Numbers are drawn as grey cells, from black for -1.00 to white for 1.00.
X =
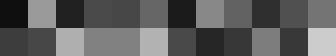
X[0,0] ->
-0.88
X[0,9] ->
-0.63
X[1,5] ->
0.40
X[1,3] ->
0.01
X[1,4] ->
0.01
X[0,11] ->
-0.09
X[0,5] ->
-0.20
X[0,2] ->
-0.74

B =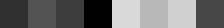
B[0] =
-0.62
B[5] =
0.44

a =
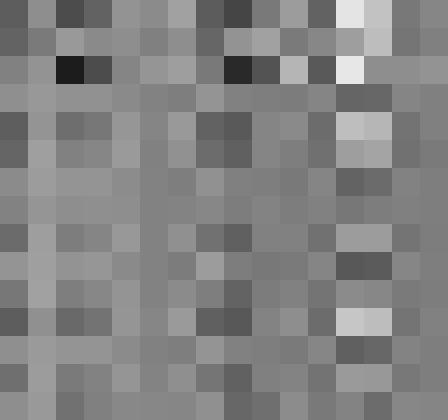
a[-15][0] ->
-0.27
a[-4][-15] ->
0.13
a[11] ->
[-0.27, 0.13, -0.18, -0.10, 0.17, 0.05, 0.21, -0.25, -0.31, 0.03, 0.11, -0.15, 0.55, 0.48, -0.09, 0.01]
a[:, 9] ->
[-0.05, 0.26, -0.35, -0.01, 0.04, 0.04, -0.01, 0.03, 0.01, -0.06, -0.03, 0.03, -0.01, 0.00, -0.13]
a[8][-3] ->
0.22
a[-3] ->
[0.12, 0.21, 0.16, 0.16, 0.09, 0.01, -0.01, 0.16, 0.01, -0.01, -0.04, 0.05, -0.25, -0.19, 0.03, -0.01]
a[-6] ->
[0.16, 0.25, 0.15, 0.18, 0.08, 0.02, -0.03, 0.22, -0.02, -0.06, -0.04, 0.04, -0.31, -0.29, 0.05, -0.01]
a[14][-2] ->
0.06
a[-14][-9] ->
-0.20
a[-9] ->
[0.09, 0.22, 0.16, 0.16, 0.10, 0.02, -0.01, 0.14, 0.00, -0.01, -0.05, 0.04, -0.22, -0.16, 0.02, -0.01]
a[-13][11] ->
-0.30
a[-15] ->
[-0.27, 0.11, -0.40, -0.23, 0.15, 0.09, 0.26, -0.28, -0.46, -0.05, 0.22, -0.23, 0.79, 0.52, -0.06, 0.05]
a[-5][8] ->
-0.22
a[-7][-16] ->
-0.16
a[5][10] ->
-0.01
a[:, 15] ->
[0.05, 0.00, 0.15, 0.00, 0.00, -0.04, -0.01, -0.01, -0.02, -0.01, -0.02, 0.01, -0.01, -0.01, 0.04]
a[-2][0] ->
-0.13
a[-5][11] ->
-0.09
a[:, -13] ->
[-0.23, 0.08, -0.40, 0.14, -0.07, 0.05, 0.16, 0.12, 0.04, 0.18, 0.06, -0.10, 0.16, 0.02, 0.00]
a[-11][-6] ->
0.08
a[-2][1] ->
0.22
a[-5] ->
[-0.07, 0.26, -0.01, 0.06, 0.16, 0.02, 0.09, -0.01, -0.22, -0.03, 0.01, -0.09, 0.09, 0.06, -0.04, -0.02]
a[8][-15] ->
0.24
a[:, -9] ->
[-0.28, -0.20, -0.05, 0.16, -0.23, -0.15, 0.14, 0.06, -0.11, 0.22, -0.01, -0.25, 0.16, -0.08, 0.13]
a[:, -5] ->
[-0.23, 0.06, -0.30, 0.04, -0.15, -0.12, 0.04, 0.01, -0.11, 0.04, -0.09, -0.15, 0.05, -0.10, -0.05]
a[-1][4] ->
0.07
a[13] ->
[-0.13, 0.22, -0.04, 0.02, 0.17, 0.03, 0.12, -0.08, -0.24, 0.00, 0.03, -0.10, 0.21, 0.19, -0.06, -0.01]
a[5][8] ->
-0.25
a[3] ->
[0.12, 0.19, 0.14, 0.14, 0.08, 0.02, -0.01, 0.16, 0.01, -0.01, -0.03, 0.04, -0.21, -0.19, 0.04, 0.00]
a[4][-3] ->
0.43
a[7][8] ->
-0.02

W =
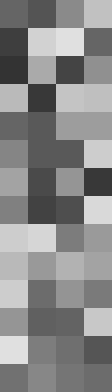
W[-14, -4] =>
-0.21
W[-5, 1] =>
0.20
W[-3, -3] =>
-0.25
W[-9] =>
[0.04, -0.30, -0.30, 0.61]
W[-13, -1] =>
-0.21
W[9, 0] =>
0.45
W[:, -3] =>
[-0.34, 0.65, 0.33, -0.56, -0.30, -0.30, -0.42, -0.48, 0.68, 0.20, -0.15, -0.25, -0.02, 0.06]
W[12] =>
[0.76, -0.02, -0.13, -0.33]
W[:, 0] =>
[-0.21, -0.51, -0.60, 0.46, -0.21, 0.04, 0.28, 0.00, 0.61, 0.45, 0.61, 0.17, 0.76, -0.11]
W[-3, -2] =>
-0.22
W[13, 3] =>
-0.15
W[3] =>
[0.46, -0.56, 0.54, 0.50]
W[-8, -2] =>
0.17
